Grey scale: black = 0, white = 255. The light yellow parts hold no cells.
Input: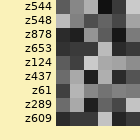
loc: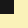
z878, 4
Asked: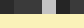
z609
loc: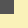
z437, 5
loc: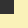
z653, 0
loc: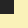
z609, 4
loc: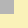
z61, 1

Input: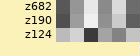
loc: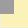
z190, 1
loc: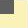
z190, 5
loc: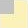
z124, 5
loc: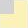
z124, 1
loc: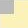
z124, 0

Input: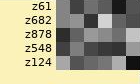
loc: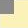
z878, 3
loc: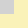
z682, 3
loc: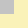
z878, 5
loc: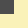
z682, 5
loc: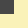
z548, 2
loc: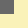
z124, 2
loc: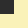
z878, 0

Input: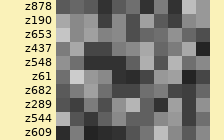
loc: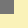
z609, 6
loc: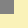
z653, 3
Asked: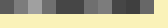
z682
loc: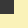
z544, 2
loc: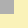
z548, 6

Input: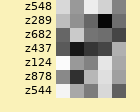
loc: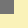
z682, 2
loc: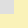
z878, 3

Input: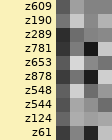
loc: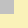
z61, 3
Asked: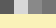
z653
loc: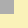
z124, 1
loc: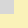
z653, 1
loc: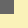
z124, 0
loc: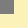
z781, 1
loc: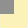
z544, 2

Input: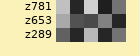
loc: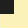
z781, 3
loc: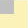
z781, 0
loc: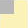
z289, 2
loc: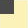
z653, 2

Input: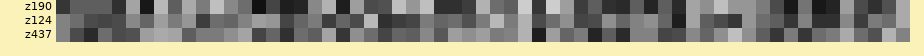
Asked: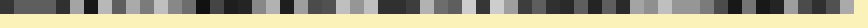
z190
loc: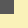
z437, 27
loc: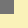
z190, 53

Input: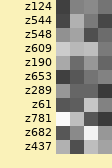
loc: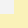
z682, 2
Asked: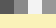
z682
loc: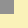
z548, 0
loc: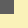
z61, 1
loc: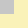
z61, 2
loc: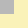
z609, 1

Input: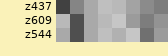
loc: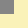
z437, 1
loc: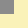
z437, 6
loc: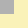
z544, 4

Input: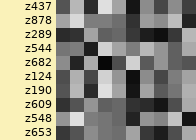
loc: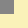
z548, 7
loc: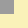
z878, 6
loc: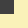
z437, 9

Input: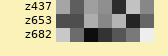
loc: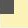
z682, 4
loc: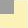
z437, 2
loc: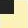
z653, 5
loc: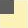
z437, 1

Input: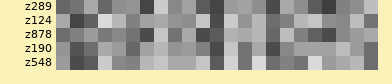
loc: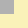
z878, 12
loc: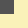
z190, 1
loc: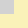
z548, 12
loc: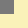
z878, 3

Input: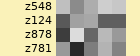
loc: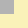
z781, 3
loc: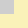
z548, 3
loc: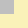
z548, 0
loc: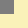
z781, 2
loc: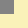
z781, 4
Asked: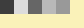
z878

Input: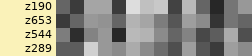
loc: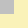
z190, 6
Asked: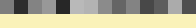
z544
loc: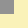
z653, 3
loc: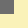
z289, 7
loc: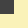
z190, 8

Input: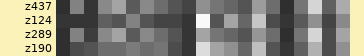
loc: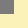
z190, 5
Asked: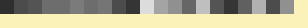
z190
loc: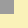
z437, 14
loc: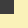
z289, 2
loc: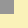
z289, 14

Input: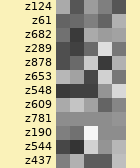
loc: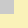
z878, 2
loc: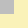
z437, 4
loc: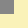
z609, 4

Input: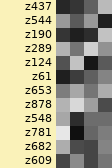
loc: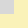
z878, 1
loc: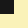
z124, 2
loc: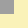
z878, 2
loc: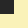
z437, 0
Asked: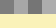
z653
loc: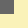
z781, 2

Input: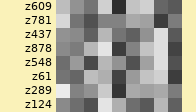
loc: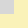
z781, 0
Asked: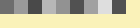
z548
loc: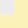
z289, 0
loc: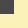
z548, 2

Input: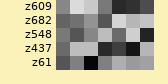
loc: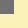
z682, 1
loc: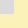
z609, 1
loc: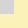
z682, 4
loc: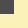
z609, 6
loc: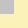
z682, 6
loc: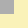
z61, 4

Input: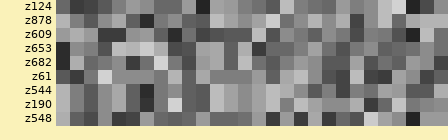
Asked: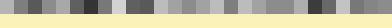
z190
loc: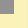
z609, 5
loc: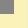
z190, 26
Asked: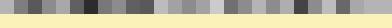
z878
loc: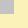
z190, 24
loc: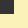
z190, 6

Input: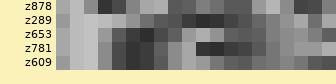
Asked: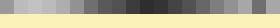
z289
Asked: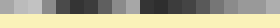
z781
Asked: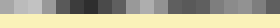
z653
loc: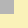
z878, 15
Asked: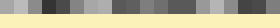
z878
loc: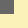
z289, 14

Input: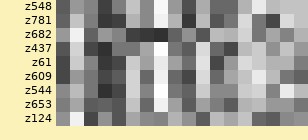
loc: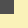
z548, 9
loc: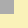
z548, 10
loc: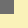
z61, 9
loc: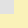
z61, 10

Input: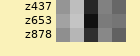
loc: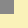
z878, 3
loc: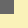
z437, 4
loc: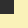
z878, 2
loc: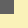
z878, 4

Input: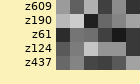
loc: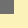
z61, 2
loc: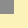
z609, 4
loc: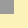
z609, 0
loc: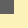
z609, 1
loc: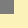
z124, 1
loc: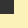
z609, 5
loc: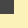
z437, 2

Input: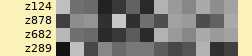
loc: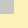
z878, 4
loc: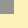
z878, 2

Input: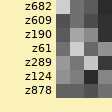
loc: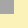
z190, 1
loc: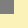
z124, 1
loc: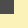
z609, 2
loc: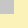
z289, 2
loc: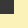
z289, 3
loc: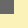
z61, 2
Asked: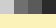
z682

